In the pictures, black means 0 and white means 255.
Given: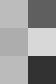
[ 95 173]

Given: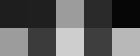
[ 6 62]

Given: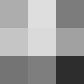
[124 218 116]

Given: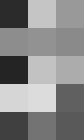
[153 146  36]

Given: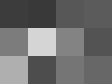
[ 91 131  77]

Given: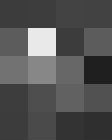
[ 66  60 135  61]

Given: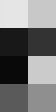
[200  24]

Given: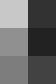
[ 50 144]

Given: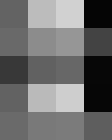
[  5 150  97  98]
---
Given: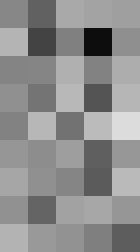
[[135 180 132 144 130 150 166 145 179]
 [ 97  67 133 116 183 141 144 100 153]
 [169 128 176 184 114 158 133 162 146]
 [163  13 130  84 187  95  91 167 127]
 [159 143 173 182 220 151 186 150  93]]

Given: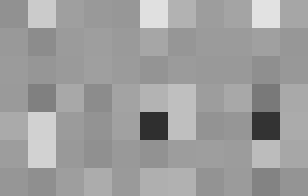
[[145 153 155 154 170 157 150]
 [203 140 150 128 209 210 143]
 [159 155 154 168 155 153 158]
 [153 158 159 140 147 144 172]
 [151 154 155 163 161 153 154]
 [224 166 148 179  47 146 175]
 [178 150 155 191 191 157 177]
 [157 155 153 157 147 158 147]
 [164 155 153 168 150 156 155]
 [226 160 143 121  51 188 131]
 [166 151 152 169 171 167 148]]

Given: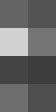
[[100 210  68 110]
 [ 83 116  60  78]]

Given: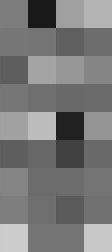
[[125 119  94 118 161  94 132 126 204]
 [ 25 117 163 111 188 103 108 111 117]
 [159  95 150 106  33  65 108  91 116]
 [180 109 133 107 149 105 116 113 200]]

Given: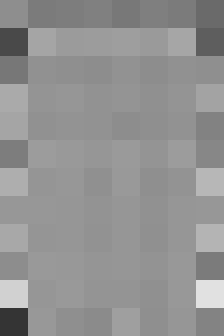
[[142  73 119 170 165 125 174 151 168 141 209  52]
 [123 165 145 148 145 156 149 151 149 153 150 152]
 [125 155 143 150 147 153 151 150 150 152 153 143]
 [128 156 141 146 146 150 144 147 146 149 148 139]
 [120 158 146 148 141 154 153 150 150 150 148 159]
 [127 154 141 144 143 148 143 145 144 147 144 143]
 [123 166 145 148 146 156 147 150 150 152 152 150]
 [106  94 143 163 130 135 183 151 180 123 225 131]]

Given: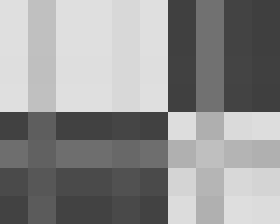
[[223 223 222 223  65 110  74  66]
 [192 192 191 192  94  97  87  91]
 [223 223 222 223  65 110  74  66]
 [223 223 222 223  65 110  74  66]
 [216 216 216 216  69 104  81  73]
 [223 223 222 223  65 110  74  66]
 [ 64  64  65  64 221 176 212 220]
 [113 113 113 113 175 191 181 176]
 [ 67  67  68  67 218 180 216 222]
 [ 63  63  64  63 221 176 212 220]]
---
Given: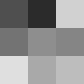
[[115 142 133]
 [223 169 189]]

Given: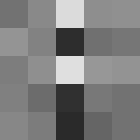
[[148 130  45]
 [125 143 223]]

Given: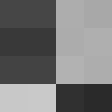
[[ 57  57 172]
 [ 67  67 178]]

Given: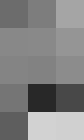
[[136 137 149]
 [132 130 140]]

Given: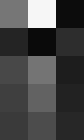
[[ 36  10  45]
 [ 72 116  29]]

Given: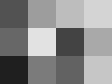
[[103 226  67]
 [ 31 123  98]]
